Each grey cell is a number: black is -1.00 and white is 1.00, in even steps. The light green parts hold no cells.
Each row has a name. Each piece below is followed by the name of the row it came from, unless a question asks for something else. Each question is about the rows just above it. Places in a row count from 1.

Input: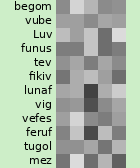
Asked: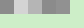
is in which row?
begom
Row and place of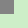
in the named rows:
feruf, 1
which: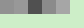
vig
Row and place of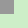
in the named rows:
vig, 2

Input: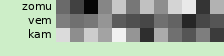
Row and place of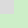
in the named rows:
kam, 1
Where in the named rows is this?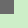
zomu, 1

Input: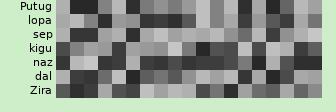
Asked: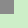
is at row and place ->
Zira, 19
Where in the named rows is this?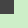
Zira, 6

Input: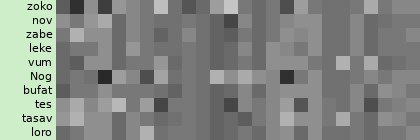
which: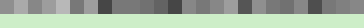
tes
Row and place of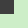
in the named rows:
zoko, 4
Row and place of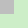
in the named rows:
zoko, 8
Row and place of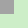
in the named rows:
Nog, 8
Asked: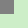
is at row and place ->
tes, 25

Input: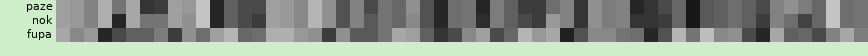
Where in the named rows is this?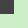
nok, 54
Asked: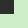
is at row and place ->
nok, 31

